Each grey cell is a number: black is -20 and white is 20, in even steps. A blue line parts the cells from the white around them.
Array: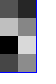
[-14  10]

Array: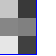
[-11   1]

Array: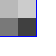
[12 -1]

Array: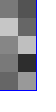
[-7 11]

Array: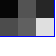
[-14  -5]

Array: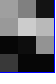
[-17  12 -19]

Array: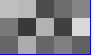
[  1 -10  -4]
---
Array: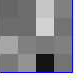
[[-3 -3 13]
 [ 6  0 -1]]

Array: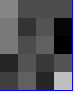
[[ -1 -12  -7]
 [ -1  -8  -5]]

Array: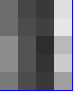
[[ -3  -8 -10]
 [  2  -7 -13]]

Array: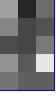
[[ 1 -9 -7]
 [-8 -9 -1]]

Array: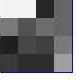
[[ -1  -7  -3]
 [-15  -9 -10]]

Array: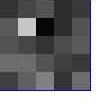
[[ -6  11 -19]
 [ -7  -9 -12]]

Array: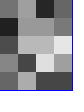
[[-15   4   4]
 [ -8   9   9]]
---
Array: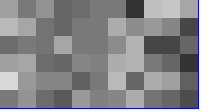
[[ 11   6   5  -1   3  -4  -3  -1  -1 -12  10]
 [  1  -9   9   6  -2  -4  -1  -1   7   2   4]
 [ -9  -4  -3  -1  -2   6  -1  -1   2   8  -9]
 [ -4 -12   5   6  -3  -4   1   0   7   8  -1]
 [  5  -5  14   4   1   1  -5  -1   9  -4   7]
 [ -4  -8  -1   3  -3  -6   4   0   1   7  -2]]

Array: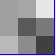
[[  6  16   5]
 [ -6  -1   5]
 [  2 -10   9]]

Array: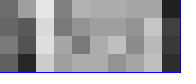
[[  6 -15  -3   5  16   0   8   7   7   6]
 [ 11 -10  -4  -6  14  -1   3   5   5   3]
 [  9 -11  -1  -7  15   6  -1   7  10   2]
 [ 10 -13  -5 -14  12   5   7   7   3   6]]

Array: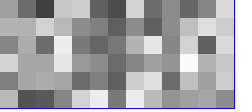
[[  1  14   5  -3 -10  11  12  -5  -8  13  -3   2  -4]
 [ 15  12   8   8  13   9   2   0  -5   2  -5   2  10]
 [ -5  14   1   7  -3  17  -1  -4  -1   8  16   1  13]
 [  8  11  13   6   6  16   4   2  -3   1   5   3  19]
 [  5  12   0   6   7   6  -3   0  -5  12  15  -3  10]
 [  6   2   9  -7  -6   1  13  17  -1  17   9   3   5]]

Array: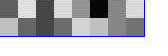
[[  1  14  -5  15  -9  14   3 -19]
 [  1  -2  10  -4  -9  -3  13  10]]

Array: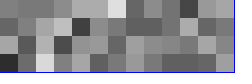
[[  4   6   0  -1  -1   2   7   7  15  -4   2  -2  -9]
 [ -4  -1  -4   0   6  10 -10   2  -1  -5  -5  -2   7]
 [  6   1   6  -6   8  -8   3   4  -4   5   2   1  -1]
 [ -4   5 -13  -3  14   0   6  -5  -1   4  -1  -5  -5]]

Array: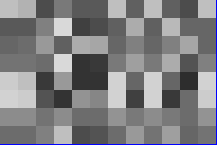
[[ -8  10  10   8  -8  -1  -6  -6  10  -5  10  -5]
 [ -4  -4  -6  -6   0  14 -10  -8  -5   7  -5   9]
 [  6  -4  -4  -3   4  -5   7   6  -4   0  -4   0]
 [ -7   0  -2  -2  -3  14 -12 -11  -1   5  -1   7]
 [-13  13  12  10 -11   4 -12 -12  13  -4  13  -4]
 [ -3  12  13  12  -7 -12   3   1  13 -10  13 -11]
 [ -3   3   2   2  -2   2  -3  -3   3  -1   2  -1]
 [ -4  -2  -3  -3   0  10  -8  -7  -3   4  -2   5]]
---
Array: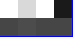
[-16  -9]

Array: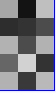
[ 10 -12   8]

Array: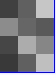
[11 -4 -9]

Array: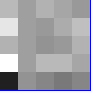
[  4   7   3   5 -15]

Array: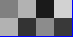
[13  2]

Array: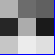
[-5  7 11]

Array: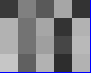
[-12 -12   5  -5]
